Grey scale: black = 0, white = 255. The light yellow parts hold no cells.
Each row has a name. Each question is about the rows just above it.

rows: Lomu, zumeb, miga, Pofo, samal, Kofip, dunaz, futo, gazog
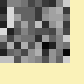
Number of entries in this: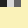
3
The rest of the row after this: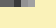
[161 115]
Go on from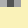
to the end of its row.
[  8  33 131 115]
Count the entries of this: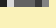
7
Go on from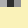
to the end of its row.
[115   8]
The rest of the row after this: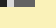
[ 58 131 161 175  58]

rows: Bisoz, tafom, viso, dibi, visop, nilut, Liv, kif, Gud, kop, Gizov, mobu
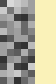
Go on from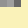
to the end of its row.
[132]
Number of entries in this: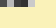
5
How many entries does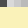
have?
4

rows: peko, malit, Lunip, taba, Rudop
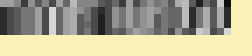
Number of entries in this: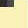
2
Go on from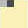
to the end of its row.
[103 214]
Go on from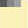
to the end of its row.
[145 133 103 118  74 145  90  74 201 187  74 103 214]

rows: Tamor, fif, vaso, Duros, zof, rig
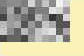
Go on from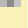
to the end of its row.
[212 226  99 169]
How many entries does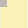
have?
1

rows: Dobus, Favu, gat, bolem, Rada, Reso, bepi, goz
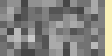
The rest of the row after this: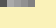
[129 115 100 129]
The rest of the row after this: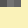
[129  84  84 100  84  70 145 170 129]

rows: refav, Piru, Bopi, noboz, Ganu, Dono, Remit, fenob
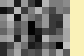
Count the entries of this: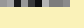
10
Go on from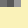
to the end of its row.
[ 58  58 181]
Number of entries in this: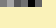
6
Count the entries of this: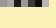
7
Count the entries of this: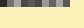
10
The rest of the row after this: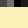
[ 72  58  88 166]
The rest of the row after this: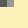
[ 58  58 181]

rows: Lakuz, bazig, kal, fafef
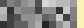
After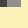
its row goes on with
[ 50 201 129]
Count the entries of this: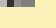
5

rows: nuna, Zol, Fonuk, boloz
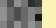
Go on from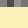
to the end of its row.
[46 62]
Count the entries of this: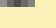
5
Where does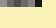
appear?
Fonuk
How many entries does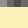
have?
4
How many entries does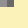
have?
2
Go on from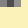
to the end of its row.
[117  46  62]
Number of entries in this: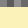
4

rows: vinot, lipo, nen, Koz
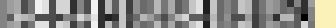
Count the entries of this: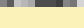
12
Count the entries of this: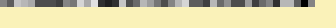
45
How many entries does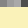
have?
4
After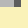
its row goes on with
[  0 132]
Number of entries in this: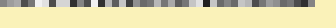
45

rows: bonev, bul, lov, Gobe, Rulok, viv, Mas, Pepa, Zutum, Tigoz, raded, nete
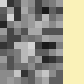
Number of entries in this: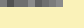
9
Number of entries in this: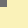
1
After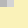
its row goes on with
[ 68  25  37 124]

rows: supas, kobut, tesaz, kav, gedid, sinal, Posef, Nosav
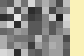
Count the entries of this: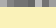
8
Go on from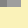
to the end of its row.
[89]
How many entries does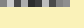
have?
10
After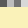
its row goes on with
[131 173 143  74 189]
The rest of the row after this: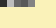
[158 158  89]
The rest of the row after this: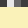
[ 74 131 204  31 216]

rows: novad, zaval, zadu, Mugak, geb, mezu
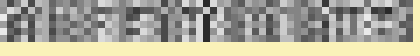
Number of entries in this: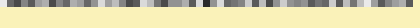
59
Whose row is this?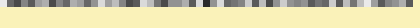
zadu
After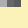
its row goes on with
[103 132 132  90  58  90  90 116 174 116 158  58  90 103 204  58 204 103
 132 146 116 132 103 174 158 116 132 132 158 103 116 218 116  74 103  58
 103 189  58  74  42 132 174 146]

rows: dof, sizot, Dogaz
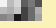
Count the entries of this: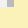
2
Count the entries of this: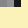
3
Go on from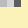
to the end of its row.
[120  82]
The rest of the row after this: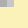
[ 66 108 174]
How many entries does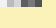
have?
6

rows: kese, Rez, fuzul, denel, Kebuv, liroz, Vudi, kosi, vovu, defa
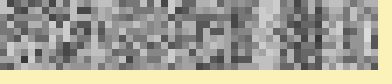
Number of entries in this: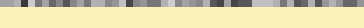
52
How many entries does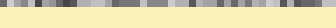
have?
48
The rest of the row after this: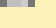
[149  71 119 177 119 177 192 192 162 119 149 177 177]

